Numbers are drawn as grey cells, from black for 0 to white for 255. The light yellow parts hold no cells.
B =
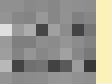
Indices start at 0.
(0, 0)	144
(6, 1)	138
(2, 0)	223
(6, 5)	150
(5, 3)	116
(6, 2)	140
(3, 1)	127
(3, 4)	139
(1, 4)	135
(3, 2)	127
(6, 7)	142
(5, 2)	112
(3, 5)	149
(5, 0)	184
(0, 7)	141
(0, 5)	145
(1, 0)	148

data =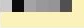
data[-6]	203
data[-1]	80
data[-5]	13
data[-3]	153

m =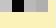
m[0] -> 196
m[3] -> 175

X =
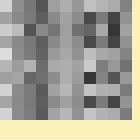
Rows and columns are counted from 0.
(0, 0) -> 210
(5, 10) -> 114
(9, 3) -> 90
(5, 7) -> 201
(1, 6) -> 140
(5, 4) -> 170
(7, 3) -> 90
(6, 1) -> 164
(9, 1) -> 138
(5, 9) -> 152
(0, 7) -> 192
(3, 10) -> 146
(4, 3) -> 99
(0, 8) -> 180
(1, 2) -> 122
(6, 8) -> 132
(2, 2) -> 84
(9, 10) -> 123
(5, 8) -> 126
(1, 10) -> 147
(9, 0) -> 211
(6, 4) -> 141
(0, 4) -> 159
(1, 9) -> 68
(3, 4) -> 137
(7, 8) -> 176
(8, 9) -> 68
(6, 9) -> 85
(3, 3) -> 94
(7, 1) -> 138
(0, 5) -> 174

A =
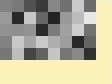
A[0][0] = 129
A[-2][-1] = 100
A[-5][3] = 58
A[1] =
[154, 41, 198, 102, 36, 153, 187, 231]
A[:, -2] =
[201, 187, 206, 41, 137]
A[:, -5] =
[58, 102, 43, 201, 99]
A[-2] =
[129, 199, 165, 201, 174, 157, 41, 100]
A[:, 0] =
[129, 154, 146, 129, 118]
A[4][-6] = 68
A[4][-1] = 48
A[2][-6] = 147
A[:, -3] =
[112, 153, 160, 157, 117]

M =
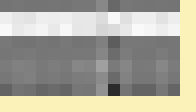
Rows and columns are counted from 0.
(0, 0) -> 116
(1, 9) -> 248
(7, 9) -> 43
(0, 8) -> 136
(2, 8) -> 213
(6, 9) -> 106
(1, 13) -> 226
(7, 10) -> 116
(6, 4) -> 122
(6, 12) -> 119
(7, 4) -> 107
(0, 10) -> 119
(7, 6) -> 119
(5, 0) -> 123
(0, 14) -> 116
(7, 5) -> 101
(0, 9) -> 104
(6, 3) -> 120
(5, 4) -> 125
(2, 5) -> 247
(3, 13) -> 117
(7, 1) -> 115
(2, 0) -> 248
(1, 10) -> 224
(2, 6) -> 230
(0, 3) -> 116
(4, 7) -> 120
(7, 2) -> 112
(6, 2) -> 128
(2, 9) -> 219
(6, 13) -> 128
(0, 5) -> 116
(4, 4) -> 119
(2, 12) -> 245

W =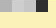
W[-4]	180
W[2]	198

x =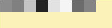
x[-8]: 140
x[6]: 108
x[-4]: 226

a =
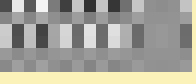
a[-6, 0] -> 76
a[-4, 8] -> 108
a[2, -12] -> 166
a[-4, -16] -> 204
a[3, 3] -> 72
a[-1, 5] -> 135
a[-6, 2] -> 90
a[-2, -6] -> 150
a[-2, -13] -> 139
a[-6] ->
[76, 233, 90, 245, 123, 63, 197, 49, 196, 54, 112, 198, 144, 141, 145, 195]
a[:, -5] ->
[198, 158, 106, 107, 143, 154]
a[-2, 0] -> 153
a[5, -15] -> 159
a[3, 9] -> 218
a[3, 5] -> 212
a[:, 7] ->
[49, 126, 226, 223, 154, 133]
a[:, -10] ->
[197, 157, 106, 108, 143, 154]
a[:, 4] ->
[123, 143, 166, 165, 149, 144]
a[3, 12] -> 149
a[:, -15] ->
[233, 165, 78, 81, 139, 159]
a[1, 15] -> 157
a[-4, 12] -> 149
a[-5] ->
[133, 165, 134, 167, 143, 130, 157, 126, 157, 127, 139, 158, 146, 146, 147, 157]
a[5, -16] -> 137
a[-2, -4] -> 147
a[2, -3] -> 152

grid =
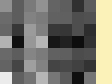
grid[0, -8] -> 145
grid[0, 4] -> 100
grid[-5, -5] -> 128
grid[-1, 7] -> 117
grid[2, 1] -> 55
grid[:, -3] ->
[94, 96, 54, 33, 95, 72, 90]
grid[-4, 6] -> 13
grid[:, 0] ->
[145, 107, 102, 178, 105, 99, 235]
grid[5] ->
[99, 69, 159, 130, 68, 72, 65, 51]
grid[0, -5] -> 146
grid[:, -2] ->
[48, 78, 78, 13, 76, 65, 15]
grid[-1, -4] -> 119
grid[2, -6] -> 155
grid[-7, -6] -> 122
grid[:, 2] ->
[122, 130, 155, 151, 133, 159, 115]
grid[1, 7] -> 81

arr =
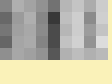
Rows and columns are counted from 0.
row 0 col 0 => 133
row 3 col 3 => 132
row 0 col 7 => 172
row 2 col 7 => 156
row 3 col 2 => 170
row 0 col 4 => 114
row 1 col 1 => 155
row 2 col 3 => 139
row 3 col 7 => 147
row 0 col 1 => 175
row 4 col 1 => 167
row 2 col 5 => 182
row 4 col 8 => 185
